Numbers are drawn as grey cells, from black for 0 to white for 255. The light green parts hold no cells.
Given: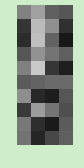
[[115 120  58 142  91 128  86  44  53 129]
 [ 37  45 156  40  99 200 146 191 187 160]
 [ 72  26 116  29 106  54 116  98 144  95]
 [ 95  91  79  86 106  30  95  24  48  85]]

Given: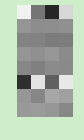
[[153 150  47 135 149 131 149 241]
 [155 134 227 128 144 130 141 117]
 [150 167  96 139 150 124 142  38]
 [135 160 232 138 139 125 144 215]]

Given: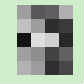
[[178 159  19 192 157]
 [156 143 222 157  88]
 [ 47  66 207  46  95]
 [ 70  97  39  59 175]]

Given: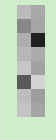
[[195 189  90 198 183 173 135 186]
 [164 157 211 161 171  32 165 168]]

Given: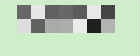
[[221 103]
 [ 98 231]
 [170  97]
 [172 103]
 [235  91]
 [ 32 232]
 [179  69]]

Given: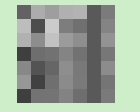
[[ 63 151 136  63 177 189  98]
 [115  65  83 110 141  77 172]
 [116 111 102 114 194 203 158]
 [131 139 142 132 155 125 176]
 [110 122 121 114 142 112 179]
 [ 89  89  89  89  89  89  89]
 [122 117 140 119 147 132 123]]
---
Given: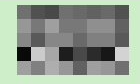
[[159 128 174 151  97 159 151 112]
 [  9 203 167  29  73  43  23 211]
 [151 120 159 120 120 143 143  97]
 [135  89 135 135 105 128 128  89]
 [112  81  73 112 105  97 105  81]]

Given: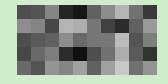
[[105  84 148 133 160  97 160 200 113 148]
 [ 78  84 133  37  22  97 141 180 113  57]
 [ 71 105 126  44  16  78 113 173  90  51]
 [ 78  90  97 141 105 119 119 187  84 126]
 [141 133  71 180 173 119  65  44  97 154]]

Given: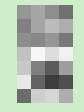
[[193 246 220 240]
 [107 206 214 173]
 [128 165 187 173]
 [142 136 150 120]
 [150 165 142 113]
 [200 128  91 158]
 [232  99  60  79]]

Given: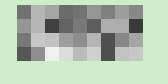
[[ 86 142 241 220 187 208  80 194 200]
 [120 200 194 157 142 181  80 136 165]
 [114 181 165 107 114 150 128 157 136]
 [150 181  65  99 120  93 173 173  58]]

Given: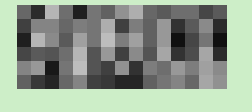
[[103  43 181 110  31 117  97 145 174 103  90 110 110  70  90]
 [ 31 181 138  90 160 117 189 125 160  97 152  16  70 117  16]
 [ 64 132 132 103 125 117 174  64 125  97 152  50  90 138  43]
 [ 70  90  84 110 181  84 152  64 138  84 166  50  76 166  43]
 [ 97  56  37 103 132  64  56  37  37  97 117 132 103 166 145]
 [132 152  24 117 189  84  64 145  50 125 110 152 125 160 138]]

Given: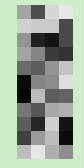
[[163  79 214 230]
 [ 93  39 208  19]
 [208 202 202  73]
 [ 65 155 188  11]
 [188 230 175 141]
 [119  86 169 175]
 [107  93 148 195]
 [ 11 134 141 222]
 [  4 188  93 100]
 [163 134  58  51]
 [148  33  19  73]]

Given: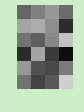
[[102 128 151 108]
 [164 172 143  44]
 [114  95 136 193]
 [114  67  88 207]
 [151  81  73 122]
 [ 44 164  59  14]]

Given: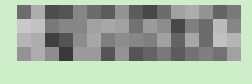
[[147 173 141  57 155 155  84 147  84 100 121  92 114 127 114 161]
 [201 193 121 134 134 161 167 161 114 155 141  71 127 108 187 134]
 [108 173  77  84 134 108  92 147  92  71 108 161 173 147 100 121]
 [181 173  64  84 141 167 127 141 134 127 161 100 167 108 193 181]]
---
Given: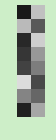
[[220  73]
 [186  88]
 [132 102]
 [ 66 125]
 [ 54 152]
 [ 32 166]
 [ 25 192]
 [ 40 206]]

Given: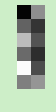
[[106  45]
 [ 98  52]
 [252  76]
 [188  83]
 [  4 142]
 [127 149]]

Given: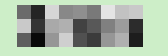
[[ 94   9 150 207  80  59 150 176  29]
 [107  36 214 136 143 121 228 194 201]
 [201  52 169 176  66  88 128 156  44]]

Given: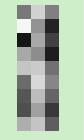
[[168 141  29]
 [246 147  35]
 [ 79 161  57]
 [ 22 168  65]
 [ 86 188 101]
 [174 196  94]
 [196 202 113]
 [120 209 128]
 [107 216 134]]

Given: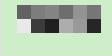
[[233  59  32 173 153  38]
 [ 98 125 132 110 147 118]]

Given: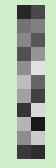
[[180  25]
 [ 58  45]
 [161  65]
 [ 39  72]
 [135  87]
 [188 101]
 [114 128]
 [ 80 149]
 [141 202]
 [ 52 216]
 [141 224]]
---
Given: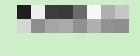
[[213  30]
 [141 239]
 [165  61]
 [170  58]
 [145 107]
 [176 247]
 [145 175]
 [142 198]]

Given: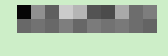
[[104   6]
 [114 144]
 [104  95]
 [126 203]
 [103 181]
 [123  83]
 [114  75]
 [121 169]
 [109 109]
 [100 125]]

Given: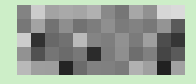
[[185 146 205 119 131]
 [158  81  49 163 204]
 [157 117 104 114 163]
 [ 36 107 113 142 169]
 [107 120 186 114 165]
 [129  43 132 125 177]
 [128 124 126 143 137]
 [122 143 145 123 118]
 [177 110 123 130 167]
 [159 128 159 120 145]
 [ 33  69  77 148 214]
 [161  90  53  90 218]]

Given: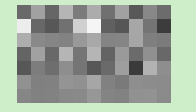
[[134 145  87 100 173 237 105]
 [129 128 125 161 137 103 161]
 [130 129 110 104 133  87 102]
 [136 148 142 181 130 113 181]
 [138 145 117 117 153 208 123]
 [151 166  87 181 168 245 172]
 [132 129 106  99 132  96 112]
 [130 122 158 154 133  86 161]
 [145 142  59 107 166 167  88]
 [146 140 178 144 127 116 136]
 [138 139 142 104 123  60 108]]

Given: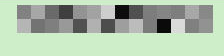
[[181 130]
 [115 167]
 [127 106]
 [153  63]
 [ 81 147]
 [177 162]
 [ 77 205]
 [158  13]
 [188  80]
 [123 125]
 [ 10 133]
 [218 126]
 [128 168]
 [146 136]]

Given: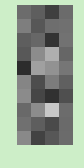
[[137 112 105 139 133  44  88  94 126 108]
 [ 66  94 140  70  77 160 140 103  87  94]
 [ 87  74 200  49 124 146 175  51 110  63]
 [107 106 108  79  96 118 102 114 112 107]]
